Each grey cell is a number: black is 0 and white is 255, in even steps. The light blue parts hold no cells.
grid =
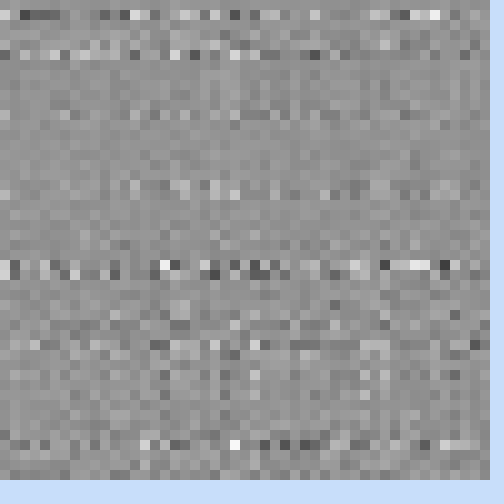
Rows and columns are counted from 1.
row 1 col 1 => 149
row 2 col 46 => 120
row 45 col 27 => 89
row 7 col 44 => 146
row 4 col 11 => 156
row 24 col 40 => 153
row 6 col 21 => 149
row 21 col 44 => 149
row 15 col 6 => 153
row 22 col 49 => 140
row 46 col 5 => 170
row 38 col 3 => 157
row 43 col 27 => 147
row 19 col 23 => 157
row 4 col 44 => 148
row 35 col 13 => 127
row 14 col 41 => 145
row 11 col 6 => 134
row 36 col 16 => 159
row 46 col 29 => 151
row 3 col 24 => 147
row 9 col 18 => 144
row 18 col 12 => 153
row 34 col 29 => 150
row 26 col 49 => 148
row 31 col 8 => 137
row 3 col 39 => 138
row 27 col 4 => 149
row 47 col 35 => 127
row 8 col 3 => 152
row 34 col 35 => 156
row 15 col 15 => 149
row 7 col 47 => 155
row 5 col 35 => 142
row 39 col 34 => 136
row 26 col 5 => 147
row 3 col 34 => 152
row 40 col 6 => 153
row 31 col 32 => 155
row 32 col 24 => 126

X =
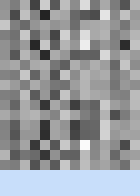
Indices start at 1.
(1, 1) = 147
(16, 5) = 54
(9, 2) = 155
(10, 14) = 187
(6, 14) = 155
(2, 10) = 76
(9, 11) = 155
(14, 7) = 153
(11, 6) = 167
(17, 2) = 125
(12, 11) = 179
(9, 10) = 155
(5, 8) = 150
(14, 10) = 101
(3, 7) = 156
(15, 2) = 117
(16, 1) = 180
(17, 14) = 187
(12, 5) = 151
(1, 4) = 66
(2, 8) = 104
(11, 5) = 53
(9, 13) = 152
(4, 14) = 181
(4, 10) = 169
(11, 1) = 141
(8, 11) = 172
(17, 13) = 112
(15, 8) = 134
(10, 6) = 84
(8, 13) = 144
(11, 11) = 201
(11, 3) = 171
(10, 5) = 152
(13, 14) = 171
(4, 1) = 127
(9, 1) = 176
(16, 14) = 159

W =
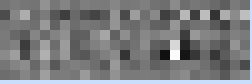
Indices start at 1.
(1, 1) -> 116
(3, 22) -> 90
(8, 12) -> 146
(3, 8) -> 109
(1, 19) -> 110
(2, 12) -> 148
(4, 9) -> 96
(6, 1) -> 138
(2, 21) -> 189
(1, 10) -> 123
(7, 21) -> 112
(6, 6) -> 121
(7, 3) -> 140
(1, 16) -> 114
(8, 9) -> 154
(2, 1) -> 76
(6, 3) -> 72
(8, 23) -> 88
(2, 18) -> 85
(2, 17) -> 63
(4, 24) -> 128
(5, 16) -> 96
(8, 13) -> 122
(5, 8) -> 90
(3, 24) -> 118
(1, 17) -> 110
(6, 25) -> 134
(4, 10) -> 138
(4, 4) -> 133
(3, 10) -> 116
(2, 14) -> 157
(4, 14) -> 111
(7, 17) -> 102
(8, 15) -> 123
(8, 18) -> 130
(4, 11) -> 166

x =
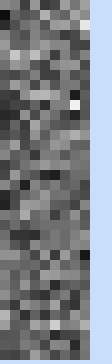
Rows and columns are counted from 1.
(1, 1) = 137
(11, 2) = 68
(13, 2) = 98
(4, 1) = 129
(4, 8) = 73
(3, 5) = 85
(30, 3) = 89
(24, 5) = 101
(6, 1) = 132
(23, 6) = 110
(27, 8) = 113
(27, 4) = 105
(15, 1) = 117
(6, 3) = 146
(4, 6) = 98
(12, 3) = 144
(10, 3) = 142
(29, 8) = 98
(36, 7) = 103
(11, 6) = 127
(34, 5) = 103
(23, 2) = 107
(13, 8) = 92
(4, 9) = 139
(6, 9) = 129
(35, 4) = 113
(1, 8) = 117
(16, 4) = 56
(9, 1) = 96
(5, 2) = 99
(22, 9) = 86
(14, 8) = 174
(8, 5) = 64
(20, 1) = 41
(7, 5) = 64

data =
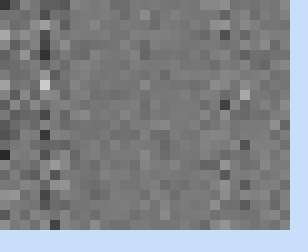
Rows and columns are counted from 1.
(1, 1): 55
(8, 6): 93
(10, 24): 115
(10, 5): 137
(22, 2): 126
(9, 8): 131
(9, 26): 128
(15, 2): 119
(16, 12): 121
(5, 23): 115
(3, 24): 120
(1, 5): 95
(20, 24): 117
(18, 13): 124
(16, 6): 119
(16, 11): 117
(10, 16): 121
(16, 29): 130
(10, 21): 128
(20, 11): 111
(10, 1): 131
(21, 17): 131
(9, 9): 121
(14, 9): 115
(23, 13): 113
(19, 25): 91
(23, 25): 122
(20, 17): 125
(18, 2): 126
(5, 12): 117
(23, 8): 124
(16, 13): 122
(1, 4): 119
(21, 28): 106
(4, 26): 120
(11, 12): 123
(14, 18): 124
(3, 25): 136
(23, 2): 121
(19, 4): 127
